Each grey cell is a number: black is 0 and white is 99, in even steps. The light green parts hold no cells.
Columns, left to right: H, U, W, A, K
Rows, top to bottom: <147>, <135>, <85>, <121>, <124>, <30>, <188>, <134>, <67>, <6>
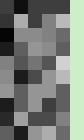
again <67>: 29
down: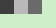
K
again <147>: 24
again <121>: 37
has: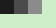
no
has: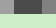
yes

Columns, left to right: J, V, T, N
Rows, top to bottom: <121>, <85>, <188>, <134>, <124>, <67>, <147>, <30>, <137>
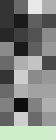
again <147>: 63
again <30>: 50
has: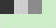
yes
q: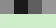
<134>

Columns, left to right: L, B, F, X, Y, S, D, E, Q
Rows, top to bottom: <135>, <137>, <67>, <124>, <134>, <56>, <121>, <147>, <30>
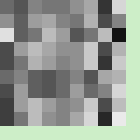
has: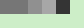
yes
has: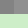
yes
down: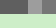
B
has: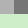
no

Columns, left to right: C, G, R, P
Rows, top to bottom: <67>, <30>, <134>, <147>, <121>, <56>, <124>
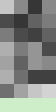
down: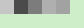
C
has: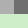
yes

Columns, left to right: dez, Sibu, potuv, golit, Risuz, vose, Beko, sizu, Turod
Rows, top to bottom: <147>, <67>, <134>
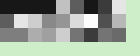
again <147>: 9
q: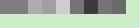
<134>

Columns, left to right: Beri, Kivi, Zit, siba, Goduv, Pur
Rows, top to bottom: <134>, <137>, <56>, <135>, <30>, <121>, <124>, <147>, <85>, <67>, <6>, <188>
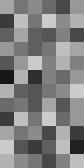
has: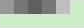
yes
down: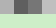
Kivi
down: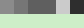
Zit

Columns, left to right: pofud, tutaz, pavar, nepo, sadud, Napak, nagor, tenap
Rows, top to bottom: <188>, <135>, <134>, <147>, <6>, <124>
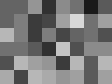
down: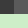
pavar
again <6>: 71
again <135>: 62

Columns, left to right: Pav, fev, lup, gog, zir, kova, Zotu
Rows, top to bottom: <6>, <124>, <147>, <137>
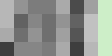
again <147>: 43
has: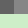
yes
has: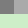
yes
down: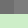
gog
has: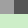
yes

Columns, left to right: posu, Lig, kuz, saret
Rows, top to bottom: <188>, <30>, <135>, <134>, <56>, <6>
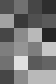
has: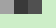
yes
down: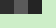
saret
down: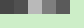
kuz
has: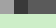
no

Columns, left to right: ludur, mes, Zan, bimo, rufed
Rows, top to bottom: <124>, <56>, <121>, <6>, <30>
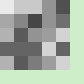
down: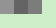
Zan
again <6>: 39
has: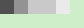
no

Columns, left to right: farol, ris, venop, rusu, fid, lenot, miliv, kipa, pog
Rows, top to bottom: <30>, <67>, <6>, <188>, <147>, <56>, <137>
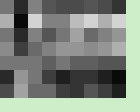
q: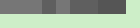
<147>
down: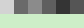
miliv
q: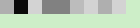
<67>
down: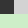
pog
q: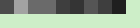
<137>
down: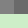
venop

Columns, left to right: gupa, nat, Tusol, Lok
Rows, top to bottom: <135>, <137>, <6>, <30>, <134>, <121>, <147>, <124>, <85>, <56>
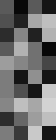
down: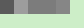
gupa
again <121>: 8
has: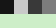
no
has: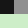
yes
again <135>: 35

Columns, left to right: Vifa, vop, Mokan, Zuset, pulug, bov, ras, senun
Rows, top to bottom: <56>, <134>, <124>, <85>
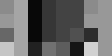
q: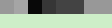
<134>
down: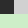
ras

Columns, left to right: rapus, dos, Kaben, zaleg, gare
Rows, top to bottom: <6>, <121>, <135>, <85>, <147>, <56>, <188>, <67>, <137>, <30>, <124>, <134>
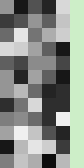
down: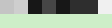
gare
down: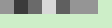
rapus
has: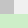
no
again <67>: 18
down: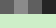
zaleg

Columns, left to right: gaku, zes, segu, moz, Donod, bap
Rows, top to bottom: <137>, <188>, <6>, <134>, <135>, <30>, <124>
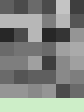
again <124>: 58
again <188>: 71
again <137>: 29

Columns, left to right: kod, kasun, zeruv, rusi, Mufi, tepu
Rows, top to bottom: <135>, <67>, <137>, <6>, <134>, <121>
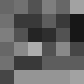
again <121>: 58
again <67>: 22
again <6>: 53

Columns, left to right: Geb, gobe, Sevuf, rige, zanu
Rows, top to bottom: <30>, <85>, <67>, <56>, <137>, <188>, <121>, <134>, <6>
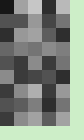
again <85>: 32
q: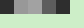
<67>
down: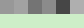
Sevuf
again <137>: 23
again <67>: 18
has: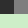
no
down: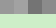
Sevuf

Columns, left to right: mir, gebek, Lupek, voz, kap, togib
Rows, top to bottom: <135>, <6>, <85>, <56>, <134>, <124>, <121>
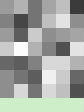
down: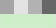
togib
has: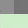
yes

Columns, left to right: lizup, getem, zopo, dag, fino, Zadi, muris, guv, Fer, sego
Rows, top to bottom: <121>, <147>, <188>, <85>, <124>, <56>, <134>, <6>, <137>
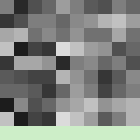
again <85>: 75
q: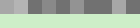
<188>
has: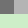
no
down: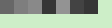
dag

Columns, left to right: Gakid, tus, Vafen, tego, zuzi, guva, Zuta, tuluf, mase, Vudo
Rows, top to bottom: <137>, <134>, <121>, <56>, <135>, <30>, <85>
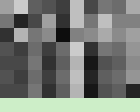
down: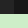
Zuta
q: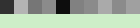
<121>
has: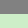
yes

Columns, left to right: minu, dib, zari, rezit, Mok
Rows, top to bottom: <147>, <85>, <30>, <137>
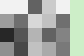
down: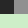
minu
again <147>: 94
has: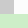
no
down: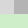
zari

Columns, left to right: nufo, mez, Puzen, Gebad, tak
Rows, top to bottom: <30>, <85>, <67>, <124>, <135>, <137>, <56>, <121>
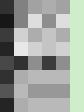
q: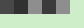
<135>
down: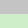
Gebad
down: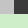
Gebad

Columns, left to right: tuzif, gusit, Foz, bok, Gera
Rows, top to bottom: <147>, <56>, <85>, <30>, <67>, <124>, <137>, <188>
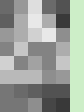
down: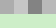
gusit
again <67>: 51
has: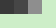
no
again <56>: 67
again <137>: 32
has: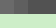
yes

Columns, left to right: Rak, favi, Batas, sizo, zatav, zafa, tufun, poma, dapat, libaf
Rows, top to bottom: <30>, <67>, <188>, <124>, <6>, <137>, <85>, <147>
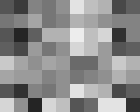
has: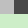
no
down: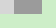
poma
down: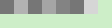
sizo
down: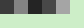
favi
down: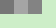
sizo

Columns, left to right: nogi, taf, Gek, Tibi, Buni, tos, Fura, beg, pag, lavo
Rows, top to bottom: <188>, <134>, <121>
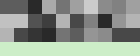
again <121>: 28
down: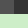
Gek
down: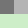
Buni
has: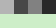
yes
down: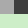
Tibi
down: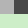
lavo
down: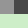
pag

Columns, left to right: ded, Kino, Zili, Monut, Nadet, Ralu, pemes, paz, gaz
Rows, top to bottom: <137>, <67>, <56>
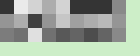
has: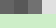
no
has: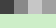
no
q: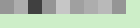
<67>
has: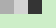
yes
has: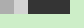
yes

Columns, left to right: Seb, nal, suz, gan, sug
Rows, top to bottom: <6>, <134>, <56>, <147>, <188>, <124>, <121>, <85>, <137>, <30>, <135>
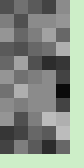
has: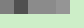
yes
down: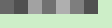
nal
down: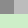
gan
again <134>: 54
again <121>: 54

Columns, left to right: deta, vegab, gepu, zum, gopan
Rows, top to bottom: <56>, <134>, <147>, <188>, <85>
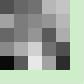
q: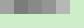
<134>
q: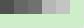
<56>
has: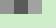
no
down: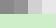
gepu
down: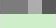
vegab

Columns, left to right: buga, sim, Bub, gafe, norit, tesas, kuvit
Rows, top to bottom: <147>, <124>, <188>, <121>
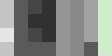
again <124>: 19
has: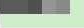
no
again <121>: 35
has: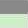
no
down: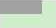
kuvit

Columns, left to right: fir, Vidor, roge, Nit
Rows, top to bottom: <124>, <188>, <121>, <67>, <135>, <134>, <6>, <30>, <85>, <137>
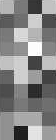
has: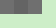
no
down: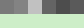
fir
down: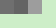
Nit
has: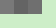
yes
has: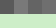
yes
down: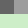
Nit

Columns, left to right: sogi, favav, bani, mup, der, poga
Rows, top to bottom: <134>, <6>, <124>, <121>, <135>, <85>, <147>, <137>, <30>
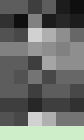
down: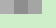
mup
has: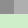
no

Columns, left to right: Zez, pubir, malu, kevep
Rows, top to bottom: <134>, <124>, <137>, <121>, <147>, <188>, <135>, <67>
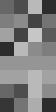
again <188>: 63
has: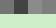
no
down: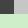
malu
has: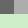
no
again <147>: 58

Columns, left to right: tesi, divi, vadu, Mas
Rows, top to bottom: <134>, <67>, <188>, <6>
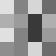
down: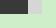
vadu
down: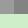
divi
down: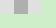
tesi
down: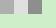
tesi
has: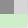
no
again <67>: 68

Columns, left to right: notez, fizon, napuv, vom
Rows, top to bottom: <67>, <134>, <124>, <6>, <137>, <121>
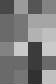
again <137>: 41
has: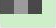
no
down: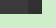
napuv
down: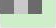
fizon

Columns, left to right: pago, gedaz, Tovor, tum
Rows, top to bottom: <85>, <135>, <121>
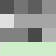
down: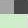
Tovor
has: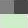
yes
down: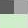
Tovor
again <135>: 64

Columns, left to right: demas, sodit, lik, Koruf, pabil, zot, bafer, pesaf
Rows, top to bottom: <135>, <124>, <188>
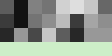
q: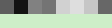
<135>
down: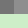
Koruf
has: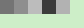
no
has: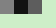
no
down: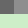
pesaf
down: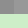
pesaf
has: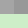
no

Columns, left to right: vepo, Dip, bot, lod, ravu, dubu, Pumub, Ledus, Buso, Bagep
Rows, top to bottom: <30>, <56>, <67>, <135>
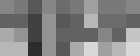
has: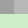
yes
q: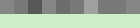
<30>
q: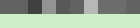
<56>

